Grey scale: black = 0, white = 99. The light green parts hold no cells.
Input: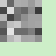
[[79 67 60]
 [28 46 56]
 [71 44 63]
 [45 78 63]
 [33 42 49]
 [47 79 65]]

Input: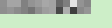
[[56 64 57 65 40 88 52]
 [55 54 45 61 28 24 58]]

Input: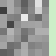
[[60 52 51 49]
 [24 58 53 56]
 [62 49 49 59]
 [62 56 63 58]
 [46 59 52 68]
 [60 56 62 59]
 [64 46 50 56]
 [37 60 55 56]]

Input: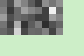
[[45 63 36 55 56]
 [50 41 52 25 41]
 [61 41 33 25 51]
 [45 67 36 18 40]
 [40 82 41 50 52]]

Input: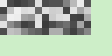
[[92 24 33 29 32 72 34]
 [27 93 87 86 81 88 80]
 [55 92 59 27 85 26 66]
 [87 43 29 23 38 29 26]
 [30 72 41 27 67 25 52]]

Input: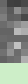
[[40 24]
 [44 55]
 [49 38]
 [42 54]
 [39 72]
 [41 40]
 [38 75]
 [44 42]
 [38 44]]
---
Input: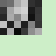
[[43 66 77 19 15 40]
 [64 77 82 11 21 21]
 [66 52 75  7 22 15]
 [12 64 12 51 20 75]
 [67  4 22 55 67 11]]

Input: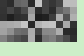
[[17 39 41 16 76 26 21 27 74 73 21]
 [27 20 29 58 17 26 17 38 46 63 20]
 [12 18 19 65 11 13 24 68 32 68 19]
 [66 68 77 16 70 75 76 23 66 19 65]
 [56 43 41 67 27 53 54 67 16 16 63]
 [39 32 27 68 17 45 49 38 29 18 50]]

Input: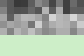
[[34 22 23 36 53 46 27 47 25 41 31 42]
 [34 31 32 40 33 70 36 66 25 37 36 51]
 [37 63 71 70 64 51 82 71 68 83 67 64]
 [65 61 65 46 80 56 67 71 69 60 79 56]
 [51 70 63 74 62 53 57 67 67 52 66 68]]

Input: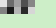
[[42 62 31 52 88]
 [10 70 16 83 50]]

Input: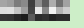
[[61 48 53 24 55 36 67 44 63 64]
 [87 76 61 26 90 52 94 70 80 86]
 [20 15 11 35 17 19 14 17 17 21]]

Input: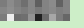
[[54 49 43 52 37 51 54 38 51 48]
 [55 51 48 52 47 51 53 49 51 52]
 [92 42 43 57 13 41 65 48 40 48]]

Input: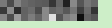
[[29 51 41 38 36 35 21 39 13 53 33 46 40 47]
 [54 17 38 42 29 53 39 42 34 46 24 41 20 22]
 [30 60 39 48 39 53 87 33 49 54  6 38 33 52]]

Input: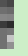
[[27 32]
 [41 43]
 [51 52]
 [17 23]
 [46 44]
 [76 44]
 [56 44]]

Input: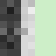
[[34 24 78 73 26]
 [12 28 80 92 28]
 [22 23 78 82 23]
 [25 31 82 85 32]
 [19 46 65 88 41]
 [30 24 84 83 17]
 [14 26 84 87 22]
 [25 25 84 82 28]]
